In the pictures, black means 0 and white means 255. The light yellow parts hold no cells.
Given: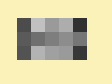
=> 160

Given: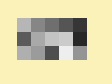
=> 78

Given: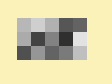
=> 99

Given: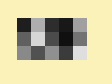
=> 144

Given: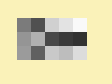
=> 201

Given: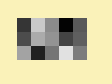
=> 117

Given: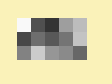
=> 150

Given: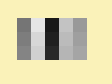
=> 40

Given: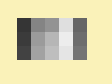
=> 190
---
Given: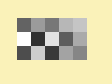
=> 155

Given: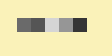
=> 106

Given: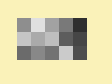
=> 136

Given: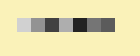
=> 117

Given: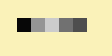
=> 113

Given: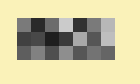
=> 101

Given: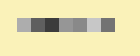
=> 137

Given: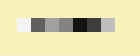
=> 131

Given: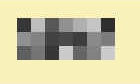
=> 124

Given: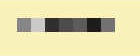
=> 92
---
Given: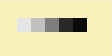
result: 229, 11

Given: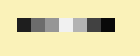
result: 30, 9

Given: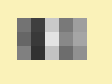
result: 115, 144

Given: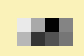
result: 234, 118

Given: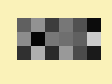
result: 96, 26

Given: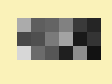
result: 171, 18

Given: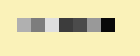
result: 176, 9
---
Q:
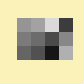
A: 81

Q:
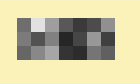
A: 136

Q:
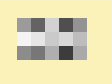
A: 119

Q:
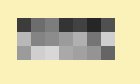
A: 207

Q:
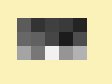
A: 119

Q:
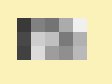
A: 219

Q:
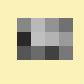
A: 107
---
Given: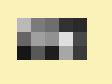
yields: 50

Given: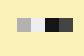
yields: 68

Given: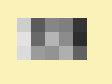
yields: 127

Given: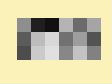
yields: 180

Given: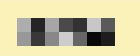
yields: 74

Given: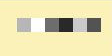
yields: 41

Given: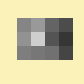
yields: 76

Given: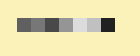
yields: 149

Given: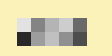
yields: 205
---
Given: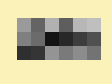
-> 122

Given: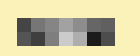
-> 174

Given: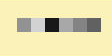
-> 168

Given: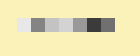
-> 153

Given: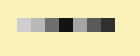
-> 164

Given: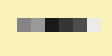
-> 53
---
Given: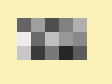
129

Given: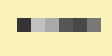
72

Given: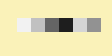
213

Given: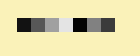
129

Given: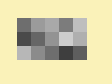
124

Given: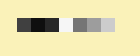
157
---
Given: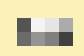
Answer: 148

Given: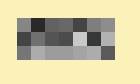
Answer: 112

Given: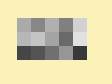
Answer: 196

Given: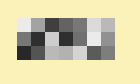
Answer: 47

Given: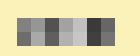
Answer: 169

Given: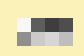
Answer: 202
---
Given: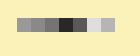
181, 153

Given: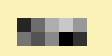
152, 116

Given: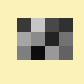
49, 127

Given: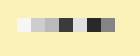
132, 246

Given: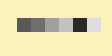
222, 89

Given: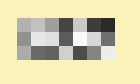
42, 171

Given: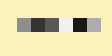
173, 142

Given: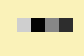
45, 207

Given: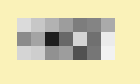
170, 213

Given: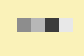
232, 141
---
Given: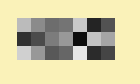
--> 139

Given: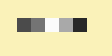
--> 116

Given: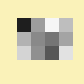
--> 157

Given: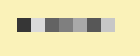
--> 218

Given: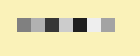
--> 177

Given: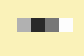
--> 41

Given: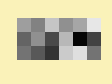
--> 130

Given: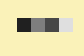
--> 126
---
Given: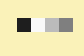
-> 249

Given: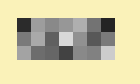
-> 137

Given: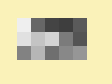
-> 111

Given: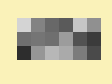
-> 170

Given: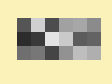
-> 146

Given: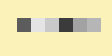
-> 59

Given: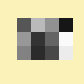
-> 43

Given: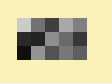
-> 82

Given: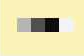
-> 80

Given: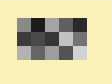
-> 157
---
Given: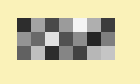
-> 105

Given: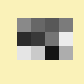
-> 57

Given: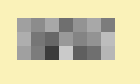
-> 118

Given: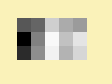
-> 129

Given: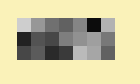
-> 83

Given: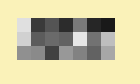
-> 92

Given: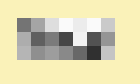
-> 96
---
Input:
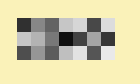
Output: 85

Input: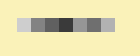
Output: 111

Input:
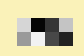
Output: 72

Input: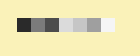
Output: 159

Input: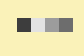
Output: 156

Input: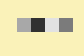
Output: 226

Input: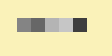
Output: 198

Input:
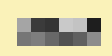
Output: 96
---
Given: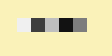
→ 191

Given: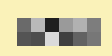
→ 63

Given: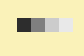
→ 127

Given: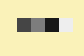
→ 125

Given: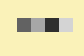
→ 167

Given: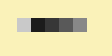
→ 55

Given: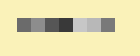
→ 199

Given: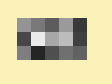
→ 79
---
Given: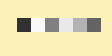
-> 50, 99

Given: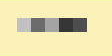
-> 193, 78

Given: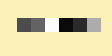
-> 76, 172

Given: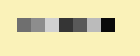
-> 111, 10

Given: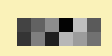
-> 67, 113

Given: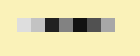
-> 222, 167

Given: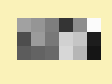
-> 161, 21

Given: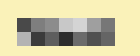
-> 73, 101
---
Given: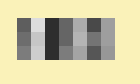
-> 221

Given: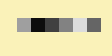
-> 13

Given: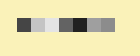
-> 196

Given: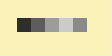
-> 93

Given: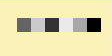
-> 202

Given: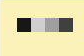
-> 207

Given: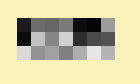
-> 109

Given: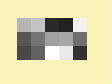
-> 196
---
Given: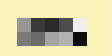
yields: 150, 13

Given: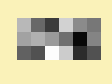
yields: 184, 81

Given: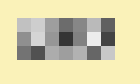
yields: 193, 200

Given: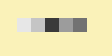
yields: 231, 114

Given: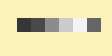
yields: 54, 102

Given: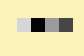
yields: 214, 69

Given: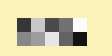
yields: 54, 19

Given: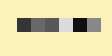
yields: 53, 136

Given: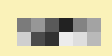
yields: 123, 185
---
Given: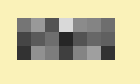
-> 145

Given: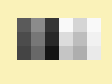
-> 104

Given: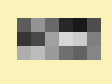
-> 188

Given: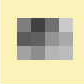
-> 141

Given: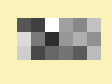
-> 72

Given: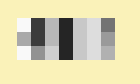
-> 146

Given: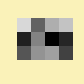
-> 147

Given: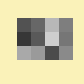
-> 154
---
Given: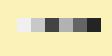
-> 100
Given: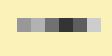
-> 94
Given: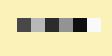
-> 15
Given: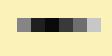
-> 110
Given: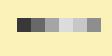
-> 199
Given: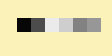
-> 130
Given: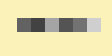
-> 114
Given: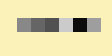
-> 12
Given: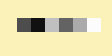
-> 170
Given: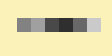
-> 104
